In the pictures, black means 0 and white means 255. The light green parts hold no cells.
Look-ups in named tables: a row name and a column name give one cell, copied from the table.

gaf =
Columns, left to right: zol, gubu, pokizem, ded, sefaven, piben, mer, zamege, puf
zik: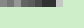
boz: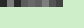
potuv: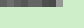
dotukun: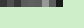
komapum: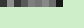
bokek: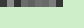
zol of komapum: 53
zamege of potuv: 74
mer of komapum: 136
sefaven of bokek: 97
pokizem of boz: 41
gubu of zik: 118
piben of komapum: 117
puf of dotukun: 26
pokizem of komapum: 55
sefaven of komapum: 127
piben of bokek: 111
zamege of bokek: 124
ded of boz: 92
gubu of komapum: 142
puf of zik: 198
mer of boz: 126
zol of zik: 135

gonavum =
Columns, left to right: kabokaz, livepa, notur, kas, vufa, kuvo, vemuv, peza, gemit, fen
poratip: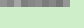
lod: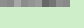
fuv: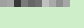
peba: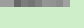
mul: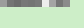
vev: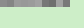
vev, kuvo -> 162
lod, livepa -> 137
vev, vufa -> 155
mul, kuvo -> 121
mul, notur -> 108
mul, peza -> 164
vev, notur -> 155
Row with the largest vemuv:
mul

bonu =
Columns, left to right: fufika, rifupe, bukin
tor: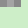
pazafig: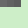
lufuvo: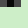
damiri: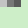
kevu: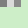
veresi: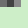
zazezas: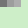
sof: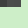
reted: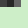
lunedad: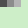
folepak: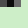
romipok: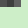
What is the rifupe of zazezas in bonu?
157
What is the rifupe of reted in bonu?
39
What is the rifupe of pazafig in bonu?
98
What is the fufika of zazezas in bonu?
116
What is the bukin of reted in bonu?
100
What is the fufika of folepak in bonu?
76
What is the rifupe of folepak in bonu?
12
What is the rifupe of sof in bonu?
76
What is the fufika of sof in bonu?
63
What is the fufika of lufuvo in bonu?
77
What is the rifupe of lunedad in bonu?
140
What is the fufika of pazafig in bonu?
105
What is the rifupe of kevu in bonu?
218
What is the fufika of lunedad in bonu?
78
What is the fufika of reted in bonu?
64

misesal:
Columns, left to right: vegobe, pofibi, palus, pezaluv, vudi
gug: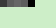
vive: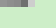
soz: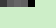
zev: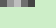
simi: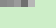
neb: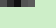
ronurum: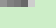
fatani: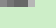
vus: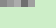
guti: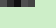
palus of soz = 103
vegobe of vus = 137
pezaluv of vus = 111
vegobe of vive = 148
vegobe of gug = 57
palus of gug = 103
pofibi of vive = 142
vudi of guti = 68

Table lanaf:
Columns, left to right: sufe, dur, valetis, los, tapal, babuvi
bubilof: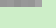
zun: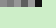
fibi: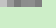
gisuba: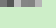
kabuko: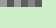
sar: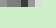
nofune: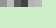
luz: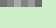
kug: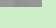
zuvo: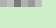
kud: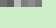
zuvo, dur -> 190
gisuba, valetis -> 191
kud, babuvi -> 123
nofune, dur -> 188
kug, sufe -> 152
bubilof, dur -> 154
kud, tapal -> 140
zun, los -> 94
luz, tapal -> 155
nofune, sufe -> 149
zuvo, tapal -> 154
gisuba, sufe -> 119
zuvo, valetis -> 122
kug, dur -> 153
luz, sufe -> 116

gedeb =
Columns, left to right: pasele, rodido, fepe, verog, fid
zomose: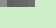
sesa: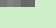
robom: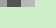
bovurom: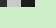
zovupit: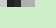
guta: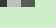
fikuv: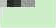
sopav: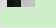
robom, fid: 186
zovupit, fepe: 44
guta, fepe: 191
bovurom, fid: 26
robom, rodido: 84
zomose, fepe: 101
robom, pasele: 161
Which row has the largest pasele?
sopav

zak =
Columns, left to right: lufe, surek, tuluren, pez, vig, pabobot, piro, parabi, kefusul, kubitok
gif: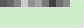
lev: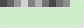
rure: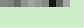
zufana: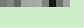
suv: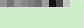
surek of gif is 103
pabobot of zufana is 170
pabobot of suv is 111
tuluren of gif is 133
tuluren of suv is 152
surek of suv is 118

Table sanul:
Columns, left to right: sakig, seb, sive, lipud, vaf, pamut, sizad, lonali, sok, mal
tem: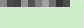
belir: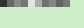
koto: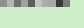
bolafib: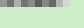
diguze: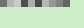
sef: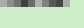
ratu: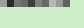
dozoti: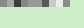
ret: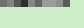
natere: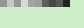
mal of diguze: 99
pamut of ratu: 127
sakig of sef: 171
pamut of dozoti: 154
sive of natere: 150
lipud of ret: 47
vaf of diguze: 175
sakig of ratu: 158
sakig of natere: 150
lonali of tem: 112
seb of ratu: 43
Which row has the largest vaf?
belir

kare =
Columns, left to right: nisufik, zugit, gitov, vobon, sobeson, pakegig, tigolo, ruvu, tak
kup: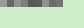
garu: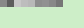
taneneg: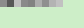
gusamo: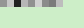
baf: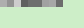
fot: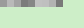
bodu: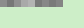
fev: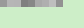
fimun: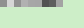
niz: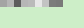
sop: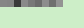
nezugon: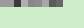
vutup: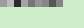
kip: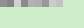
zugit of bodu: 119
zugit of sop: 132
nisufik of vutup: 156
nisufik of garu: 136
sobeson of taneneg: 130
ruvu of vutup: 87
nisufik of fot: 155
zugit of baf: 147
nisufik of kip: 145
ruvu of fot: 178
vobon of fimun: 177
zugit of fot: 185
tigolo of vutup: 135
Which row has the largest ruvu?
kip

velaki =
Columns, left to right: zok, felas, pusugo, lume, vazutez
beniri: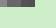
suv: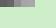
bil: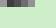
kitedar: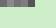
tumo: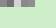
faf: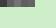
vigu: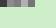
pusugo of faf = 115
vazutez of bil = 147
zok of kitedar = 110
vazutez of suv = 168
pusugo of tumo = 211
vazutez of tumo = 143
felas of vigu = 139
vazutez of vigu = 117
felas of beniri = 103
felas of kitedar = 138
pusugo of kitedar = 115
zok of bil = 154
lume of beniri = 84
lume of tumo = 138
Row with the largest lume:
vigu

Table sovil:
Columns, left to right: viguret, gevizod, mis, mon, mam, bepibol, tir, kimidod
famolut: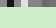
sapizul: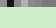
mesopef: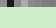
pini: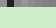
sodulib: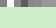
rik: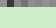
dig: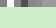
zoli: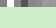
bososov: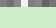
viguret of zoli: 130
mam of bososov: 128
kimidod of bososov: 116
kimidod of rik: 136
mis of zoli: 135
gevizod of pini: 32
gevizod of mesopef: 26
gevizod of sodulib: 250
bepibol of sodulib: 140
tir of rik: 145
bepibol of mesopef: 133
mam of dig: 136
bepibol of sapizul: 133
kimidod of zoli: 152
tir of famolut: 107
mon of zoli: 84
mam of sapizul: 138
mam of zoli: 136
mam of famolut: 134

